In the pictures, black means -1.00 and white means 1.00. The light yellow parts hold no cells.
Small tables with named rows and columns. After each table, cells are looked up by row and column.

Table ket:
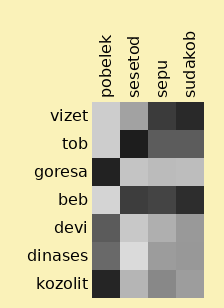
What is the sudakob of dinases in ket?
0.19
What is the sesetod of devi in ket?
0.57
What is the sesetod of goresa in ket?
0.54
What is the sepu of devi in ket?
0.37
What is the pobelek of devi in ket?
-0.29
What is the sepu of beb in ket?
-0.47
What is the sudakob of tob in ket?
-0.28
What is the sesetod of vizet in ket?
0.27
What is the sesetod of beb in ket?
-0.52
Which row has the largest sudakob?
goresa

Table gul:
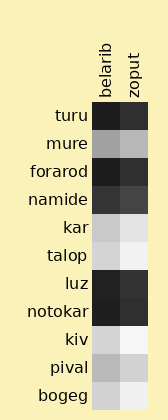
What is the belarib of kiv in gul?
0.66
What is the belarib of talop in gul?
0.66
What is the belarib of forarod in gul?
-0.77
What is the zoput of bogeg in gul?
0.88
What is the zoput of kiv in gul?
0.93
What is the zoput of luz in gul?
-0.60
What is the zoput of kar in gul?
0.78
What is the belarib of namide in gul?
-0.59
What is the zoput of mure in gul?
0.44
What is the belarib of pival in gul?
0.45
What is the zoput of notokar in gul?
-0.63
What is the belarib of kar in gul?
0.58
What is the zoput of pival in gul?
0.65
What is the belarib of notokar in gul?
-0.76
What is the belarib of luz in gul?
-0.74
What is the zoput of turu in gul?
-0.63
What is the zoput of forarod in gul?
-0.63
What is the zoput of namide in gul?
-0.47

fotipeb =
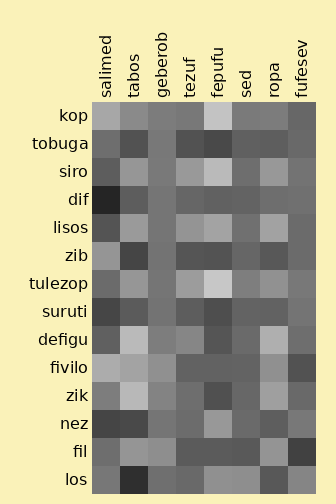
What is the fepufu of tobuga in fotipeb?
-0.43
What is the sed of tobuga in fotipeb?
-0.25
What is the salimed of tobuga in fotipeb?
-0.14
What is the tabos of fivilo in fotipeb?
0.28
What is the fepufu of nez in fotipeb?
0.19
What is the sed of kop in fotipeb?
-0.04
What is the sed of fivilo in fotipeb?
-0.22
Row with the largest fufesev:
los

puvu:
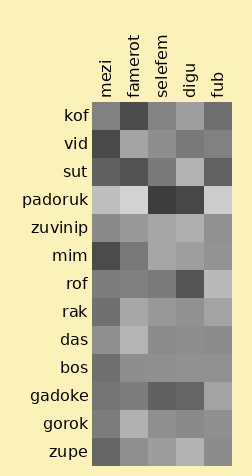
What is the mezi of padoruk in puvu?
0.49
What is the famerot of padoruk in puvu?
0.65
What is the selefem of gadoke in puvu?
-0.24
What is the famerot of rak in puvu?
0.31
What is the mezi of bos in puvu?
-0.13
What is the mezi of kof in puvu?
0.01
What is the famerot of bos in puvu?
0.11
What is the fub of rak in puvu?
0.28
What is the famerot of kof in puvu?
-0.40
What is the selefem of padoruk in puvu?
-0.52
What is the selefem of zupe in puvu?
0.23
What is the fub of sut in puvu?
-0.23
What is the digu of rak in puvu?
0.14
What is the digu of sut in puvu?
0.40
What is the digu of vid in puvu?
-0.05
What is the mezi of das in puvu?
0.12
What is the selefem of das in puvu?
0.09
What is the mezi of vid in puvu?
-0.43
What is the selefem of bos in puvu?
0.12
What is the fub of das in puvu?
0.10
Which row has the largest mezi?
padoruk

